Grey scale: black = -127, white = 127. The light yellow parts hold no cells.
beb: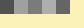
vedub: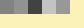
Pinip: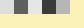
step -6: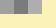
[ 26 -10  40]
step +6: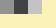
[ 24 -55  73]

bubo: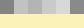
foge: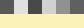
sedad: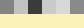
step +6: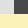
[102 -48]
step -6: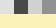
[ 90 -60  75  11]
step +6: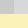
[80 94]

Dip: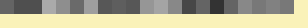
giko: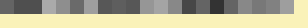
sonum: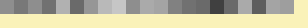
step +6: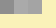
[20 48 42]
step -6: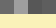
[-27  24 -46 -39]
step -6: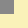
[2]
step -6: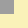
[24]

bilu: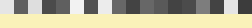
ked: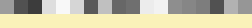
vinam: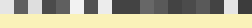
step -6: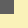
[-38]
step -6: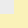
[102]
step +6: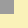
[34]
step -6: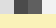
[ 88 -58 -38 108]

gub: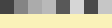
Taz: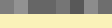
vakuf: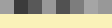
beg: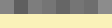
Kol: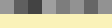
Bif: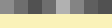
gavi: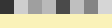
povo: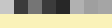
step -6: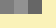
[ -8  12 -31]
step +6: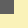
[-26]
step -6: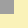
[25]
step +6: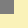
[4]
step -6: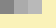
[-2 37 51]
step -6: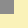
[6]
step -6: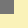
[-16]

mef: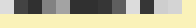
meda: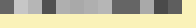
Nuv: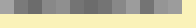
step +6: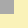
[47]
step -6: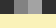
[-85  -4  29 -85]
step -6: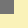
[-17]
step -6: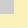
[72]
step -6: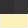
[-85 -79]
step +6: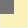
[-5]

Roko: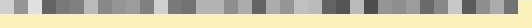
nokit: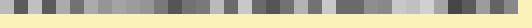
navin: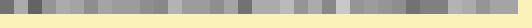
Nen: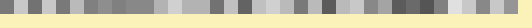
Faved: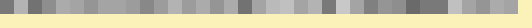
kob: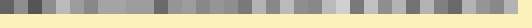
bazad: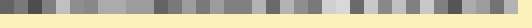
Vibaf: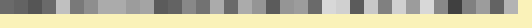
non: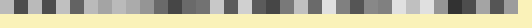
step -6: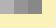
[45 15  2]
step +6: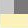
[78  0]
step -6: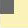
[-27]
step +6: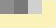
[20  0 86]
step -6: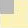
[52]

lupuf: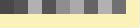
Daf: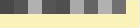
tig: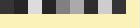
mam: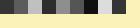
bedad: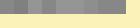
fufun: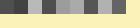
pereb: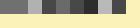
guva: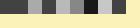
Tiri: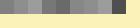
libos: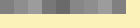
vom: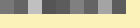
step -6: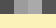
[-54  22  36 -48]
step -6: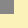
[1]

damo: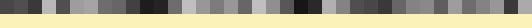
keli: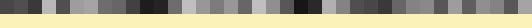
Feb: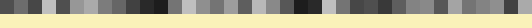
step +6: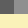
[-27  21]
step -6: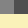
[ -3 -54]
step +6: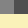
[  9 -42]

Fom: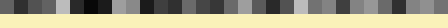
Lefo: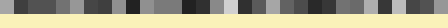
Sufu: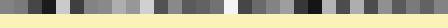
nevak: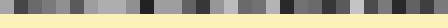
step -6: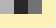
[ 46 -92 -19]
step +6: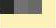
[-80  -7 -15]
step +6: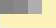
[ 9 15 52]
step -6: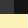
[ -78 -112]
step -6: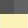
[-51 -35]
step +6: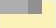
[52 52 22]

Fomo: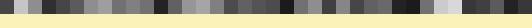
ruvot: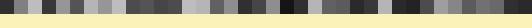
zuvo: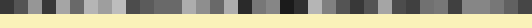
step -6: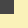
[-63]
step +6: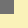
[-8]
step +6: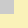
[81]
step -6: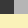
[-77  47]

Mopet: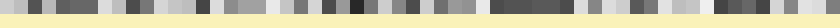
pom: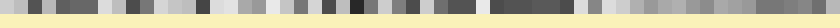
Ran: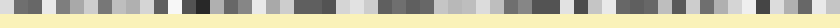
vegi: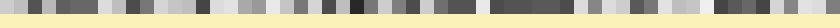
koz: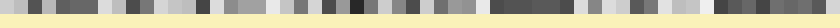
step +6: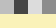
[ 68 -52  98  18]
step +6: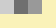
[ 83 -10  31]
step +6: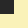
[-81]

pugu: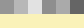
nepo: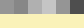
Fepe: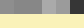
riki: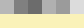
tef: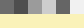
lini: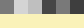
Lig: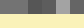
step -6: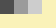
[-55  21  71]
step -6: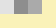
[92  8 36]
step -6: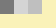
[-12  78  57]
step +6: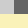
[ 83 -20]

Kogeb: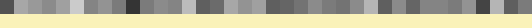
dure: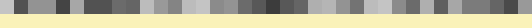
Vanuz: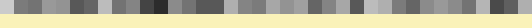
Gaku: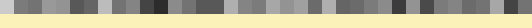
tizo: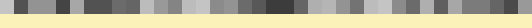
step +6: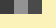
[-61  25 -47]
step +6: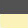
[-39 -39]
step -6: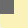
[-26]

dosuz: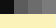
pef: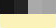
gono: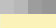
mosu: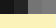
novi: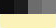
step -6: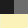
[-104  -25]
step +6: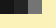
[-99 -85  -5]
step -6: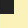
[-97]
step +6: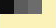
[-106  -29  -13]
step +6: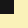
[-99]
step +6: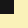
[-99]
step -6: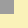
[23]

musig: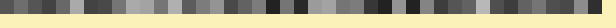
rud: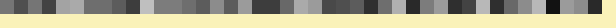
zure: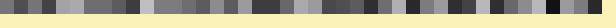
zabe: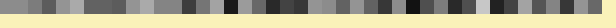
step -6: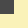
[-60]
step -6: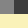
[ -2 -72]

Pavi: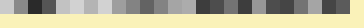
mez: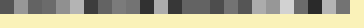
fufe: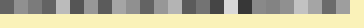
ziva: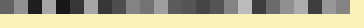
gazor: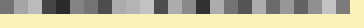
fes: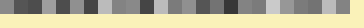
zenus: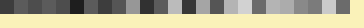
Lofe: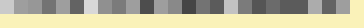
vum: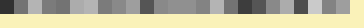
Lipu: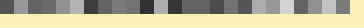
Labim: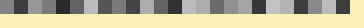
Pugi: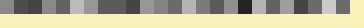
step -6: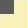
[-42]
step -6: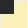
[-91]
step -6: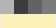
[ 46 -72 -34 -10]
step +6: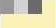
[ 29  88 -14]
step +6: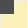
[-44]
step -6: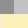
[10 60]
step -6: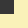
[-78]

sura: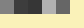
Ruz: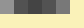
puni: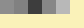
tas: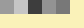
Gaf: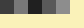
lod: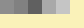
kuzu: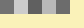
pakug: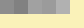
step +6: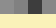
[ 19   7 -60  13]
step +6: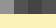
[ 25 -39 -53 -39]
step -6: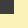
[-72]

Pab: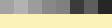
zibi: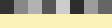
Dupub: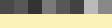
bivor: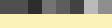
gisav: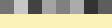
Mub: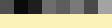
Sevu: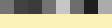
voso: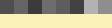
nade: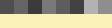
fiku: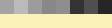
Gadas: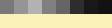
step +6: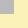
[64]
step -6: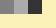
[ -6  37 -82]
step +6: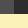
[-42 -76]
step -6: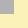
[44]

